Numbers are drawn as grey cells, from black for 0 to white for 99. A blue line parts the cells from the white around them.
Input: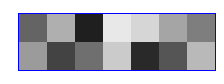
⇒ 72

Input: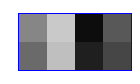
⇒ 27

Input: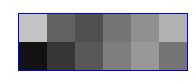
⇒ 45

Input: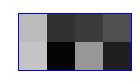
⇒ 12

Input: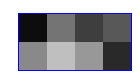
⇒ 16

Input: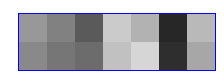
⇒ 65

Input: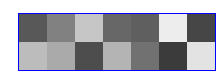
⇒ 88

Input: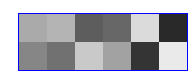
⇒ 91

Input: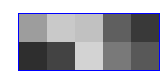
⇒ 34
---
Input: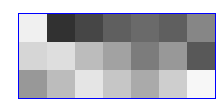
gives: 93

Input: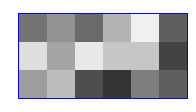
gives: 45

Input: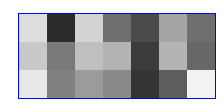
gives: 86

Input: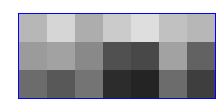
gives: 71

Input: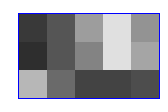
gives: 22

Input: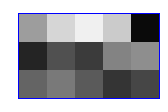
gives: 61

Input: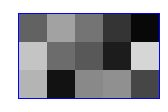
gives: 38

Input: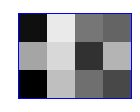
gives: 6
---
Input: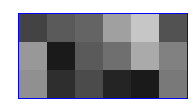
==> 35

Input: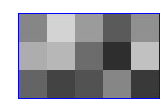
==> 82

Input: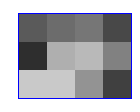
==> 42

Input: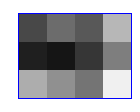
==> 42

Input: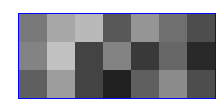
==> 65

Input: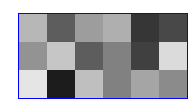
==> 36

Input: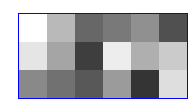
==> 72
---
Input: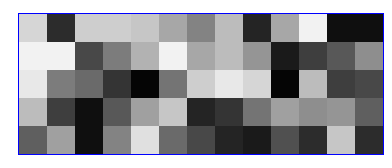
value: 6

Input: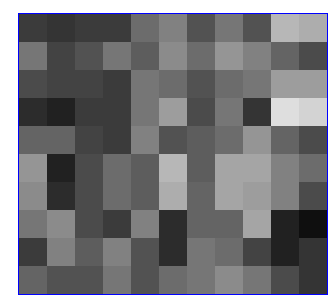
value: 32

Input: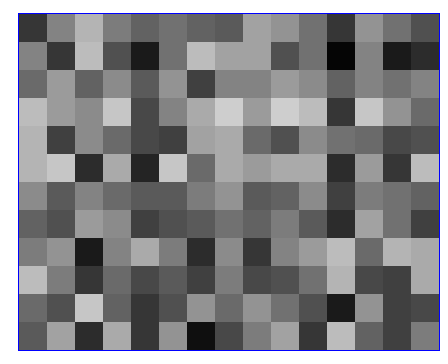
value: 17

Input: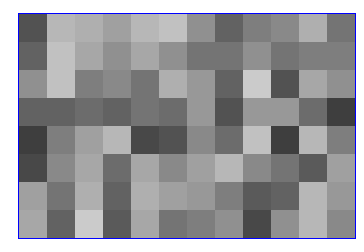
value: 79

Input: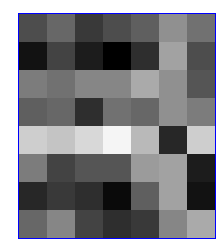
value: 26
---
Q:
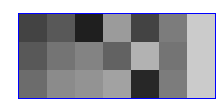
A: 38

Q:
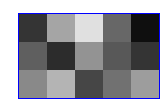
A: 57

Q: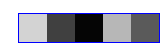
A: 2

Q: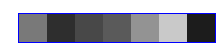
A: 35

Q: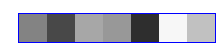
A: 59

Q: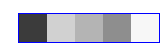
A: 70

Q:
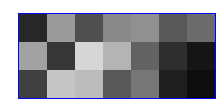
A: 70

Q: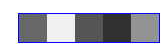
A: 33

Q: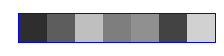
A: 49
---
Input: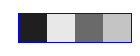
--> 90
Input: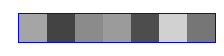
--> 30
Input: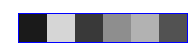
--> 55
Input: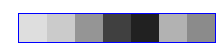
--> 13
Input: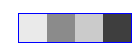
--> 54
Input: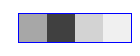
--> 25
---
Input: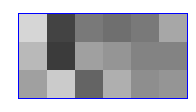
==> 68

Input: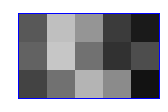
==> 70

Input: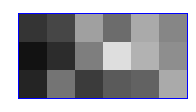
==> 35

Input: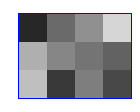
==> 22

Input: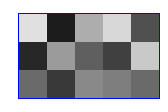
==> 53

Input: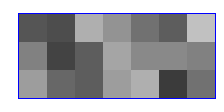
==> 68

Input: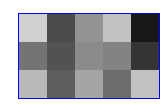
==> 64
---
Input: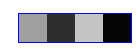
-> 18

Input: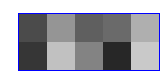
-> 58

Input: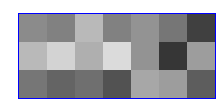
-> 50

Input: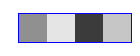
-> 89

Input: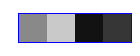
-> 78

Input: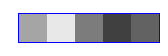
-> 90

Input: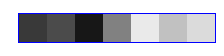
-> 29

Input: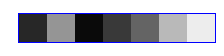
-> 58
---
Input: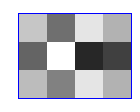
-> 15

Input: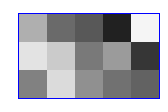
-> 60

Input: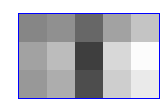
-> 84

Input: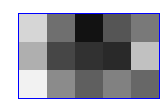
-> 16

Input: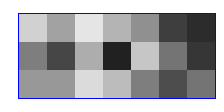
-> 45

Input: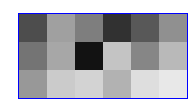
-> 52

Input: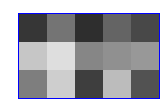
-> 56

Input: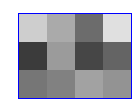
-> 27

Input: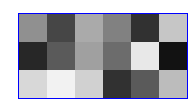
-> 90
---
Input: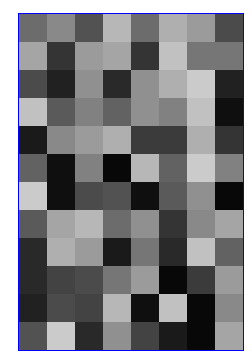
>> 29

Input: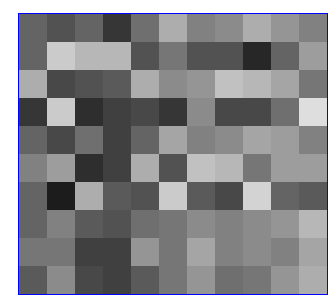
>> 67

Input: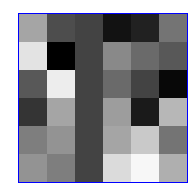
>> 34

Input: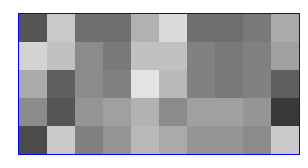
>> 66

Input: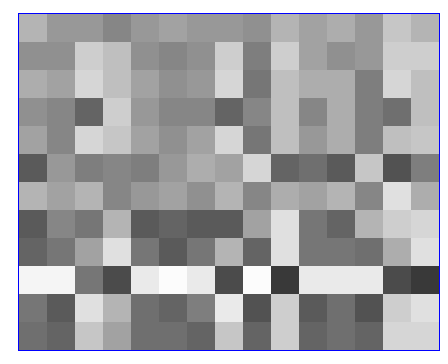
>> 67

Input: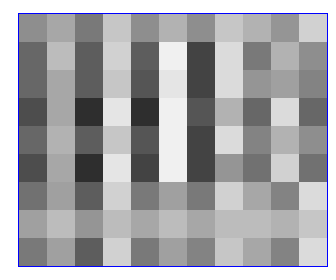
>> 40
